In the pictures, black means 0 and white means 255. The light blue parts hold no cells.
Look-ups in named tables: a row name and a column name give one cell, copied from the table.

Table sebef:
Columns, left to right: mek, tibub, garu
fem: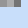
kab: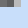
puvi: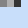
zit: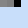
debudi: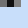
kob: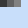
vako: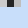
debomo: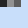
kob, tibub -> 97
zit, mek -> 133
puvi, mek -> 131
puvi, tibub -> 177
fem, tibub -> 173
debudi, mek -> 113
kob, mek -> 55
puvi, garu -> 53
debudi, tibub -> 16
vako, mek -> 203
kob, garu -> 129
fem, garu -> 116
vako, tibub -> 37
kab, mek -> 110
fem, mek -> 149
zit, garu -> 1
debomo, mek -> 36
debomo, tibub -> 146
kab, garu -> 186
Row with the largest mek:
vako

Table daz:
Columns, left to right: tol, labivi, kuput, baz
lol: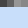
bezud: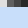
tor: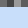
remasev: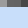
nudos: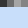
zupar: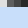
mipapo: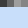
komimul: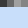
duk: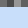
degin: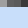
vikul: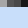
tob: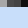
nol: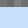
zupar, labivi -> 94
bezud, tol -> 223
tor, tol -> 109
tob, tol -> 167
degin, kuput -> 91
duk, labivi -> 75
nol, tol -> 117
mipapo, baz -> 133
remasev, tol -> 156
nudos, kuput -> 165
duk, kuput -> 150
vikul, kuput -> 73
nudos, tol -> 52
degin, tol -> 159

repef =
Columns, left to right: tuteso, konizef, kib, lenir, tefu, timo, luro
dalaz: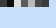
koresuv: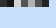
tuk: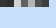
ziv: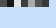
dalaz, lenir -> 93
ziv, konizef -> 24
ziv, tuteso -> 78
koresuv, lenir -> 84
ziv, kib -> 227
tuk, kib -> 209
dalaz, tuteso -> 59
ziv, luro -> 57
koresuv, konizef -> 22
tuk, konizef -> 46
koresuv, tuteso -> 48
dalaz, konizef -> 14
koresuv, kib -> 211
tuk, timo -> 80
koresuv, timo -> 81
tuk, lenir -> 97

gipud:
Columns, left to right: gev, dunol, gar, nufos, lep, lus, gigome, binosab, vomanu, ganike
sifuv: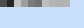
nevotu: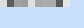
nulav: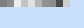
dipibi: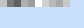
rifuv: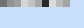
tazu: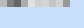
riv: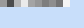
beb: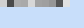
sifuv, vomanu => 177
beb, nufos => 169
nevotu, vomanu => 90
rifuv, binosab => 218
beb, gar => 172
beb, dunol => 74
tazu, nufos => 173
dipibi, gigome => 208
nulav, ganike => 205
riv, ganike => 245
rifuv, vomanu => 186
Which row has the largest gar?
nulav

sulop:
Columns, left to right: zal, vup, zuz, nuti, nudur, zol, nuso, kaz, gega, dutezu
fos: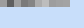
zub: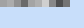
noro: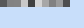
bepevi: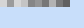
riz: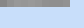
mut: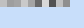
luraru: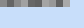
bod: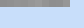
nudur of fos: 133
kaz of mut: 81
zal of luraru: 137
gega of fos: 161
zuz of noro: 131
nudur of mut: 164
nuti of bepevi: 196
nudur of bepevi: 134
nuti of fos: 122
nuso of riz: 144
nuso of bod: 147
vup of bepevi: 155
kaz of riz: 143

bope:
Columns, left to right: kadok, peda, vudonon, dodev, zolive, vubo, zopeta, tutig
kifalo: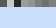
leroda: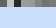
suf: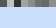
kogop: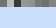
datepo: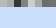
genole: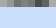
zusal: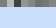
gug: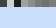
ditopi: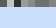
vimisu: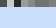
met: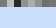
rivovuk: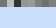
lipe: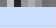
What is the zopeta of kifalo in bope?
112
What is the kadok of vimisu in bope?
79
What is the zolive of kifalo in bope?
147
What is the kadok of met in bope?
122
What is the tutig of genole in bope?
170
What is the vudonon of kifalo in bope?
41
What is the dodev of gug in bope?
161
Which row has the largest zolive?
datepo

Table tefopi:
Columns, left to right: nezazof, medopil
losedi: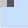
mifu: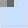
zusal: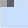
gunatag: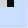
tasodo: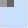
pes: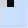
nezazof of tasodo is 155
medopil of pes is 13
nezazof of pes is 211
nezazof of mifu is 155
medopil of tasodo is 101
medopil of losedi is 86
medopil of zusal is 99
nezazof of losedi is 196
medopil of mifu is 103
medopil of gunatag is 12
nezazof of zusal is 167
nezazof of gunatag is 211

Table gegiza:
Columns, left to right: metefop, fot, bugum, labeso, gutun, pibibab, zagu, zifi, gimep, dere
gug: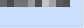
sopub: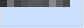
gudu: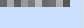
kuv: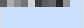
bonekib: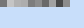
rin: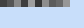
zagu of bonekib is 105
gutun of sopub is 90
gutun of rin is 158
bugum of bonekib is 178
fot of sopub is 119
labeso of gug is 114
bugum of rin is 136
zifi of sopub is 138
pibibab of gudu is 186
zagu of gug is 195
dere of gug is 80
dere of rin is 151
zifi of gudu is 114
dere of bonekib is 140
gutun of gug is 155
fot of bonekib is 197
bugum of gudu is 96
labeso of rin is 62
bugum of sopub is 69
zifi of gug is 162

